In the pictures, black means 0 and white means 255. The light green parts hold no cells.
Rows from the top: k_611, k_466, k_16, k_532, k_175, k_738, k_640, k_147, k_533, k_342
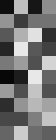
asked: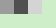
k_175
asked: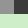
k_466
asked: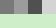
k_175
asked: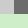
k_342

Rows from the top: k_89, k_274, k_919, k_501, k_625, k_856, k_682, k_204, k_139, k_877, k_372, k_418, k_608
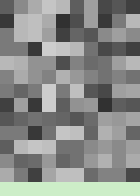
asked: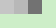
k_501
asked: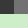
k_877
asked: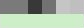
k_877
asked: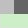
k_877
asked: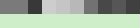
k_501
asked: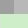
k_625

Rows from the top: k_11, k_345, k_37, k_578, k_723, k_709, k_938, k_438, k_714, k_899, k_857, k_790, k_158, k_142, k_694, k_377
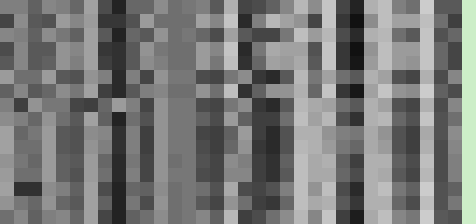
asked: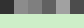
k_142
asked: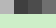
k_377
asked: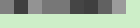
k_899
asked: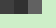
k_790
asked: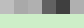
k_790
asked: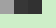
k_578

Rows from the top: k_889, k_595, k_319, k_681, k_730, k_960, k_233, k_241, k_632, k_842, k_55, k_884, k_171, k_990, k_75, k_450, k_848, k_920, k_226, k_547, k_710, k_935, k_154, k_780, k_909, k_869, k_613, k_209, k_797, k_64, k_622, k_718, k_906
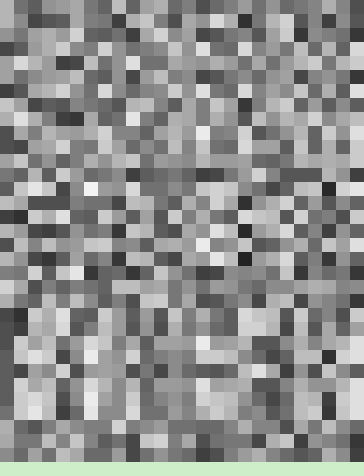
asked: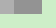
k_209
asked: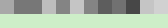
k_718
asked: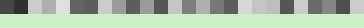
k_154
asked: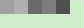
k_889
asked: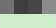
k_547
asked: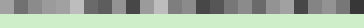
k_960

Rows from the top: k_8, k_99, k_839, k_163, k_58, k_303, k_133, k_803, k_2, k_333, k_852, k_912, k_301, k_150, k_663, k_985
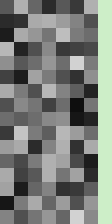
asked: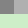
k_852
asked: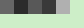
k_8
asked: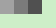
k_303
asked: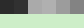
k_99
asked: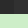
k_99
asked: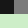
k_663
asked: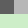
k_333

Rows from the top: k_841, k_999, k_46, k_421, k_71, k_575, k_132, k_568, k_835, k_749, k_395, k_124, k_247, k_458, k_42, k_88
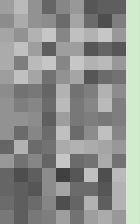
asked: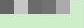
k_124
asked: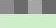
k_999

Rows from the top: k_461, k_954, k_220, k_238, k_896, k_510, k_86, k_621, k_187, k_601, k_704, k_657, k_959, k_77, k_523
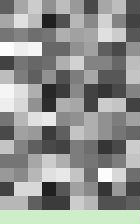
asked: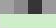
k_77
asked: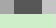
k_510
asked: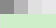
k_959

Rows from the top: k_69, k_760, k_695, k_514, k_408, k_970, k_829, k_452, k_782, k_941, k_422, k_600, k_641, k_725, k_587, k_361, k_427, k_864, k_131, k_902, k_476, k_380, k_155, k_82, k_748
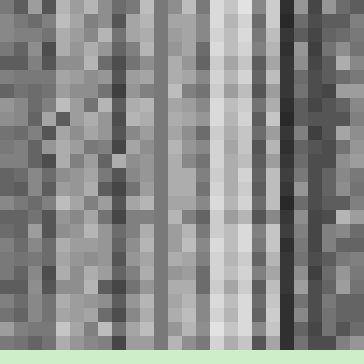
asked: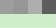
k_725
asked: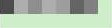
k_902
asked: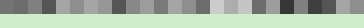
k_941

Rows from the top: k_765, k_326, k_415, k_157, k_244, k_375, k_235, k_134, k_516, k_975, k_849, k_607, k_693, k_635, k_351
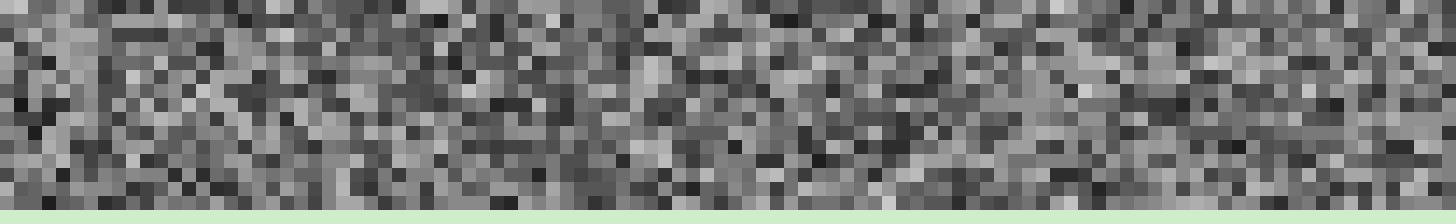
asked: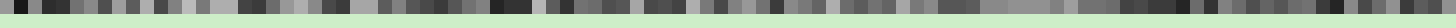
k_134
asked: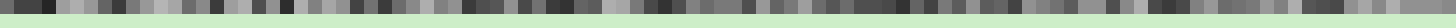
k_516
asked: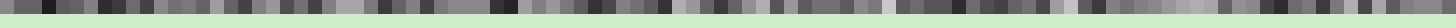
k_351
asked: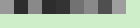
k_635

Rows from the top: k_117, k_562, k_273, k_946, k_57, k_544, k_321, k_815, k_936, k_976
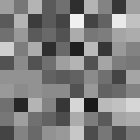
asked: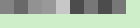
k_976
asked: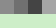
k_544
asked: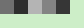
k_117

